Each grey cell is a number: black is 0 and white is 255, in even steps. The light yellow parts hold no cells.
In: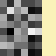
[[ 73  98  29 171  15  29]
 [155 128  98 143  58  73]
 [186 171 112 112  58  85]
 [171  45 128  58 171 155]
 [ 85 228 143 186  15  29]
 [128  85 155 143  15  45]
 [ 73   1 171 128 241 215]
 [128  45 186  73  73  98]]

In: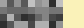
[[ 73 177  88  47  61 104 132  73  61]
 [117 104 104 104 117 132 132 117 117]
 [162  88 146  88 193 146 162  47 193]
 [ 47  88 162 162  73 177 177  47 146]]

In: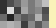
[[ 48 220  61 165 122 137  77]
 [ 48  77 106 153 122 153 191]
 [106  36 122  90 106 179  90]
 [165 179 165  61 137  90 137]]

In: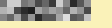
[[179 194  74  43  31 164 134 164 148 102 179 148  74]
 [134 102 164  74 148  43  88  88 164 220  88 102 194]
 [118 206 206 118 134  74 102  59 206 134  43  88 148]]

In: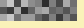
[[155 199  72 183 141 127  46 127  72 169 112]
 [169 199 112 155 155 100  72 127  58 127  84]
 [ 84  58 169  46 100 155 169 100 112  84 127]]

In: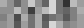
[[128 157  75 172 114 172  88 114 128  88 128 157]
 [143 157  88 157 114 172 100 214 172 128 143 157]
 [172 143 100 143 200 143 100 214 114  50 187 157]
 [143 143 187 143  63 157 187 214 114 100 128 172]]
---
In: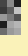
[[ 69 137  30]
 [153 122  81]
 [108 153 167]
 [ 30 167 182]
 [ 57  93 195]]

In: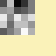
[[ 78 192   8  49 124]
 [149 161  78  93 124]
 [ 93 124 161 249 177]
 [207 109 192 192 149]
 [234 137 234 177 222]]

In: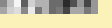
[[166 208 220 136 233 120 178 107 120  69 166 166 120 151]
 [136 194 245  94 208 178 178 107 107  43  81 151  69 151]]

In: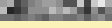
[[187  38  53  83 142 142 142 187 158 187 158  96  53 142  83 127]
 [158 172  68  96 127 142 158 158 142  83  83 202  68 202 233 172]
 [111 111  96 111 127 111  96 127 127 111 111 127  96 127 142 111]]

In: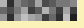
[[104  75 119 165  62  91 179 119  62 165  62]
 [179  47 135 104  91 165  75  91 119 119 135]
 [150  47 150 191 165 150  62 104  47 191  31]]

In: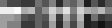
[[113  71  71  57  57 113  85 129  43 113  97 143  31  85  43  85]
 [159 129 129  57  57  97  71 159  43 143  71 159  31  43  19  43]
 [159 159 143  85  71  97  85 184  57 171  97 184  31 113  57  71]
 [238 238 250 171 184  97 143 210 171 224 129 210 171 159 184 129]]

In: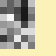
[[ 84  97  69  25 136]
 [205 246  84  25 110]
 [164 180  97 219 123]
 [151  97 136  40 193]
 [180 123 151 219 219]
 [151 164 193  69 180]
 [ 55 110 233  97 164]]
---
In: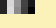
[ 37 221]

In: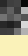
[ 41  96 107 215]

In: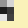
[148  56]

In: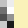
[193 253]

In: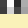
[ 65 211]

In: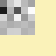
[127 181 242 188 186]

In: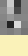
[128 184 133 126]

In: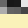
[103  99]
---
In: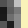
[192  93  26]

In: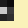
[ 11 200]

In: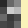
[136 204 105]

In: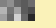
[108  91 209]

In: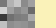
[160 150 124 142]

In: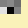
[108   5]

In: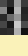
[ 58 181 107  70]

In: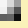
[157 158  96]
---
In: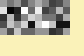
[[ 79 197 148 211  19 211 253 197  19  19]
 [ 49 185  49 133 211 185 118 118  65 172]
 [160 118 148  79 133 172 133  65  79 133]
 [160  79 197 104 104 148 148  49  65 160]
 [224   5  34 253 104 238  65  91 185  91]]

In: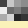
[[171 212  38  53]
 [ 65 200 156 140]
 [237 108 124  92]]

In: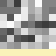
[[235 250 207 104 118  73  60  73]
 [ 88 207  88  73  60 223 183 195]
 [183 157 145 207 183 195 157 250]
 [104 145  60 207 170 250 132 132]
 [118 118 118 235 170 195 132 118]
 [223  88 250 235 145 183 132 235]
 [104  73 157 223 170 157 145 223]]

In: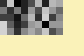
[[ 48 198   3  33  78 184  33 184 169]
 [210 137  48 137 169 137 198  78 122]
 [210  94  33  63 153 169   3 153 153]
 [ 63  63  19 106 184  48 210  63 137]
 [122  48 122  33 153  78 198 153 106]]

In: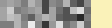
[[164 204 125 138 152 164  70 164 110  82 191 220 110]
 [164 191 179 125  96 152 179 164  96  82  82  41 125]
 [152 164 152 125 179 152  70 138 125 179  96  70 138]
 [125 125 179 138 235 138  54 152 220 110 138 204 110]]

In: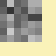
[[ 97 201 129 157 144 129]
 [ 83 189  97 113 173 173]
 [129 173  97 113  68  68]
 [129 157 129 113 189 173]
 [113 144  97 129 157 144]
 [ 97  52 113  83 157 144]]

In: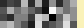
[[158 185 128  86  29 221  57  86 114 221  86]
 [ 86 172 114 144 101  70  16 250 158 114 144]
 [ 43  70  57 185  43 172  29 144  43 114 172]
 [ 70  43 128 128  57 209 185   1 101 197 144]]

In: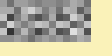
[[113 208 158 128 158 196 183 128 196 183  97 128 196]
 [171 171 113 183 208 171 128 158 113 183 171  97 142]
 [142 142 158 142 113 142 158 142 158 128 142 171 158]
 [158 113 158 158 142 128 142 142 128 142 171 158 113]
 [196  68 128 171 113  81 113 171  81  97 208 171  81]
 [196  52 128 183 128  68 113 171  81  97 223 183  81]]

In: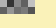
[[ 97 149 110 122  84]
 [179  52 137  97 193]]
